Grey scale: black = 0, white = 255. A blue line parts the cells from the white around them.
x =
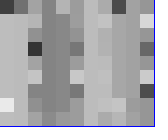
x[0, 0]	63
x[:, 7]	[171, 194, 177, 178, 187, 191, 188, 192, 171]
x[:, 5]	[156, 157, 147, 119, 156, 200, 120, 156, 156]
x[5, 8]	167
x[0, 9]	162
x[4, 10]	150
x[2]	[189, 187, 145, 132, 136, 147, 188, 177, 167, 162, 150]
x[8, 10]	150
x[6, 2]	132
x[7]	[234, 187, 144, 132, 136, 156, 188, 192, 196, 156, 150]
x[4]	[189, 187, 163, 132, 136, 156, 188, 187, 167, 162, 150]
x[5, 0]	189
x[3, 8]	167
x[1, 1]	187
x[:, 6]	[188, 188, 188, 188, 188, 188, 188, 188, 188]
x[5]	[189, 187, 196, 132, 136, 200, 188, 191, 167, 162, 203]
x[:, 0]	[63, 189, 189, 189, 189, 189, 189, 234, 189]
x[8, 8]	182
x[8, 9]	162
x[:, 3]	[132, 132, 132, 132, 132, 132, 132, 132, 139]

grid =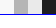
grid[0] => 248
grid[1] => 181
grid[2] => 234

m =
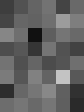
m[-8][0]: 62
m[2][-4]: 17
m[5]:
[123, 86, 129, 99, 195, 88]
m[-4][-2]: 84
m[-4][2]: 101
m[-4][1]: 80
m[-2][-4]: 118
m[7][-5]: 118
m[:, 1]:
[82, 102, 111, 87, 80, 86, 103, 118]
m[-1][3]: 118
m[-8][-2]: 68
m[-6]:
[134, 111, 17, 94, 117, 105]
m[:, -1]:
[105, 126, 105, 66, 111, 88, 49, 42]

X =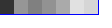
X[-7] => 51
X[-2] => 225

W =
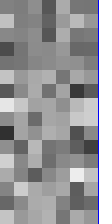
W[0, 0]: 129
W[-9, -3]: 143
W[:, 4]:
[171, 154, 173, 152, 146, 118, 164, 143, 162, 166, 124, 137, 157, 168, 130, 118]
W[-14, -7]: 136
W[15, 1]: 153
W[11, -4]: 110
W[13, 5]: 93
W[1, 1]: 127
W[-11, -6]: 153
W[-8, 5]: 200
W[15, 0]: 196
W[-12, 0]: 115
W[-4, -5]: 92
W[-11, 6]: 152
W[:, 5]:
[118, 186, 119, 104, 144, 168, 56, 185, 200, 80, 94, 145, 237, 93, 95, 170]
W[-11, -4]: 177
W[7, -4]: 166
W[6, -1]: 90
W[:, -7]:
[129, 193, 136, 76, 115, 195, 88, 230, 140, 48, 143, 208, 171, 132, 103, 196]
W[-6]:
[143, 99, 184, 116, 124, 94, 63]
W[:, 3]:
[87, 98, 86, 138, 139, 177, 113, 166, 166, 175, 116, 110, 136, 158, 174, 178]
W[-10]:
[88, 138, 171, 113, 164, 56, 90]
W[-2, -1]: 107
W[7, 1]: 199
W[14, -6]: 138
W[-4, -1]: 195
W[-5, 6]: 123

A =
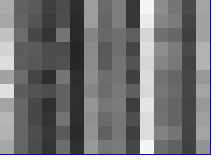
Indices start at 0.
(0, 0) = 170
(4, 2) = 87
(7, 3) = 47
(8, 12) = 100
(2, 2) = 72
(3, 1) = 93
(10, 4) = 109
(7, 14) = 151
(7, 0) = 163
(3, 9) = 69
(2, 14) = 162
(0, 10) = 245
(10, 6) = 152
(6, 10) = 215
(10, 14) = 146
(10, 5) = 47
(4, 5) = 39
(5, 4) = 117
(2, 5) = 42
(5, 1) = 108
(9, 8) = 118
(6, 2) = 83
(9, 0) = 178
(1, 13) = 68
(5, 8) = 115
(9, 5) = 42
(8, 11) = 114
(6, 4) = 97
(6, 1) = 93
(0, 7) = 106
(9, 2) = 78
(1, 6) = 156
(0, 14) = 164
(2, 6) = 133
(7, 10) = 228
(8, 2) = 71

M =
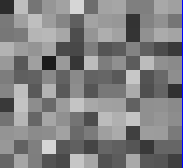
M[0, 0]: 44
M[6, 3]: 179
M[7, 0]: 57
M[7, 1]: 195
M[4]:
[153, 88, 160, 27, 154, 54, 188, 125, 144, 92, 188, 144, 138]
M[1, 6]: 163
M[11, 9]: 169
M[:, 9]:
[127, 51, 52, 131, 92, 199, 171, 97, 196, 64, 85, 169]
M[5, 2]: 98
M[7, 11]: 145
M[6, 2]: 89
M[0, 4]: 162
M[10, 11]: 102
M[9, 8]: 171
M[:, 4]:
[162, 133, 167, 73, 154, 98, 89, 156, 144, 162, 87, 73]
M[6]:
[133, 191, 89, 179, 89, 142, 85, 120, 120, 171, 79, 100, 49]
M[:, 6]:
[109, 163, 149, 126, 188, 99, 85, 168, 77, 123, 69, 167]
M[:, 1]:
[190, 160, 123, 157, 88, 95, 191, 195, 182, 152, 98, 166]
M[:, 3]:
[150, 157, 184, 166, 27, 137, 179, 105, 166, 141, 214, 83]
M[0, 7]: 163
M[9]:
[148, 152, 139, 141, 162, 106, 123, 159, 171, 64, 157, 156, 122]
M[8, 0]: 115
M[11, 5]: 198
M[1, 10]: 131
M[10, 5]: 96
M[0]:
[44, 190, 117, 150, 162, 214, 109, 163, 166, 127, 127, 168, 160]

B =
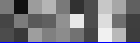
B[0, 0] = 123
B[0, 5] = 49
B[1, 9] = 62
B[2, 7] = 241
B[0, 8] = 167
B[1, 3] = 96
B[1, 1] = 124
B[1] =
[69, 124, 89, 96, 145, 232, 77, 221, 111, 62]
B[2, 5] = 114
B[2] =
[76, 57, 158, 128, 140, 114, 69, 241, 185, 61]
